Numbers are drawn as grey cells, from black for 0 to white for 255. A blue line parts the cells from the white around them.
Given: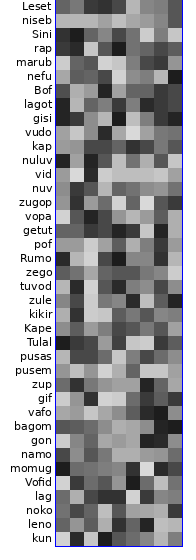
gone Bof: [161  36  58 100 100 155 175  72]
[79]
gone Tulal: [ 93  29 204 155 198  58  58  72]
[65]
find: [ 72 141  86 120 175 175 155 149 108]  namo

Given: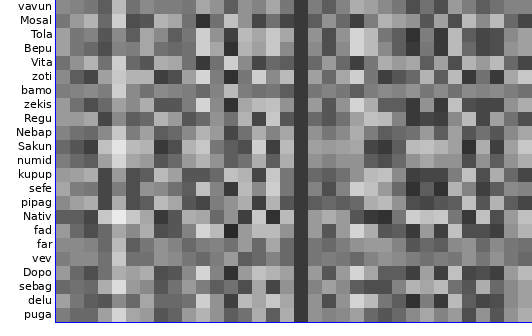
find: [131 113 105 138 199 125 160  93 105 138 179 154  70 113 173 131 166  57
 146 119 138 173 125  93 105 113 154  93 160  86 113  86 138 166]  Nebap
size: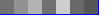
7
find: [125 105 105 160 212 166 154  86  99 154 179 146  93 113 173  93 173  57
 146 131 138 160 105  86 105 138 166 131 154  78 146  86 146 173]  puga
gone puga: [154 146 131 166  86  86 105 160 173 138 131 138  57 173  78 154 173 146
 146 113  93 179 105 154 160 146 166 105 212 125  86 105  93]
[99]
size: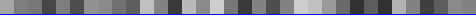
34
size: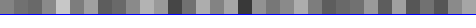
34
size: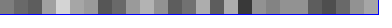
27

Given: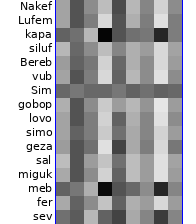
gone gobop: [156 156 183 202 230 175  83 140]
[148]
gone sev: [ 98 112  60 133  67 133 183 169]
[91]
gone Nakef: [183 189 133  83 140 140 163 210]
[75]
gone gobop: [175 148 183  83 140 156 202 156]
[230]
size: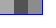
3

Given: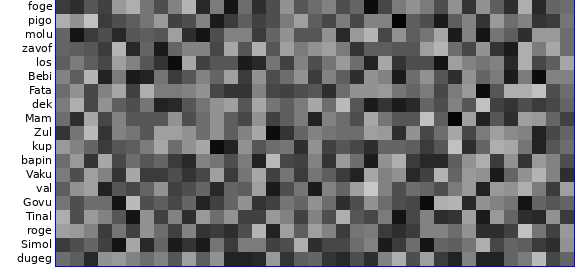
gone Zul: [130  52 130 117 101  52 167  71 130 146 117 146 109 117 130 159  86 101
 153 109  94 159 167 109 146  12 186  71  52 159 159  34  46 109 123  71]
[138]
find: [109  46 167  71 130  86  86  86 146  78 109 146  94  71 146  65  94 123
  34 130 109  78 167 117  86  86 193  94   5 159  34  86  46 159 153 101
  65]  Mam
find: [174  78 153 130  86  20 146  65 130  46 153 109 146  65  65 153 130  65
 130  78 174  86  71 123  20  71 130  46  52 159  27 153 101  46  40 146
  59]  Tinal

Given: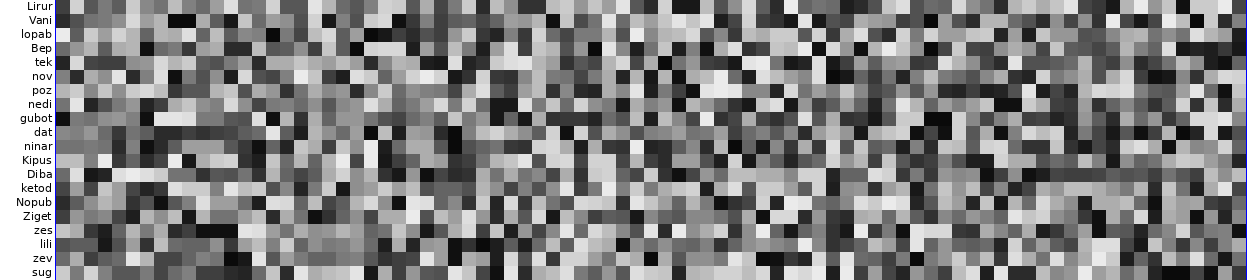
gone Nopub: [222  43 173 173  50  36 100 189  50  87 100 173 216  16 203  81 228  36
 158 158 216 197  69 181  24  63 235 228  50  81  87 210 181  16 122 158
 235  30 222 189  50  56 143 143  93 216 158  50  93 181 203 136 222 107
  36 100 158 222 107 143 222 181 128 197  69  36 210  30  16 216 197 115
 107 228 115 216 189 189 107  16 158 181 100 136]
[165]
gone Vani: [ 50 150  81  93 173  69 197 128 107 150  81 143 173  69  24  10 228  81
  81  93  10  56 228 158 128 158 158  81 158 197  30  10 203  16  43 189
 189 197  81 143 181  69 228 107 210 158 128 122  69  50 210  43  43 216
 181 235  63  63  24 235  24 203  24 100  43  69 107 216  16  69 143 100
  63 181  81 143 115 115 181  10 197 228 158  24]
[75]
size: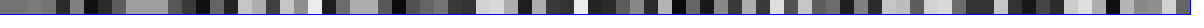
85
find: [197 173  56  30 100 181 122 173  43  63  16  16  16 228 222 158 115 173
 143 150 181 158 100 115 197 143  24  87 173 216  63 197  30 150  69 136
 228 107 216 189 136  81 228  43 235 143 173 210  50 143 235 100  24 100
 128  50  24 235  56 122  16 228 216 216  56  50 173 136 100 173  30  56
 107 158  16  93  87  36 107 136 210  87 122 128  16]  zes

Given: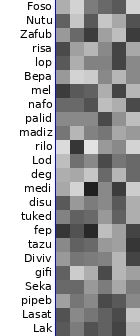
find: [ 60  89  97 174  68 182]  mel
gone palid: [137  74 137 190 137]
[145]
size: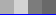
4
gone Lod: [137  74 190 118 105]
[112]
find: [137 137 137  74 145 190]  palid
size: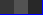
3
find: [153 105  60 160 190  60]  Zafub

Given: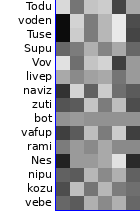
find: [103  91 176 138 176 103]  vebe
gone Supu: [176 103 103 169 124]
[132]
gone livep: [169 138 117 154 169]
[161]
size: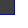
1
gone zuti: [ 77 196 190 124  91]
[84]
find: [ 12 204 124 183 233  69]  Tuse
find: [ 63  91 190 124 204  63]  vafup

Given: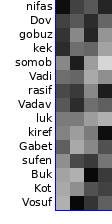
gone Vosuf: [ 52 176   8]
[95]
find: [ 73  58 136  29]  rasif
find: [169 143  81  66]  Kot
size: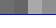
4

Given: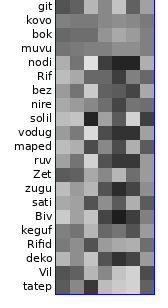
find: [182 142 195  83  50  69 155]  deko
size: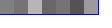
7
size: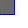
1
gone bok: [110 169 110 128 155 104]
[148]
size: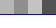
4
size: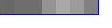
7
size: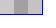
3

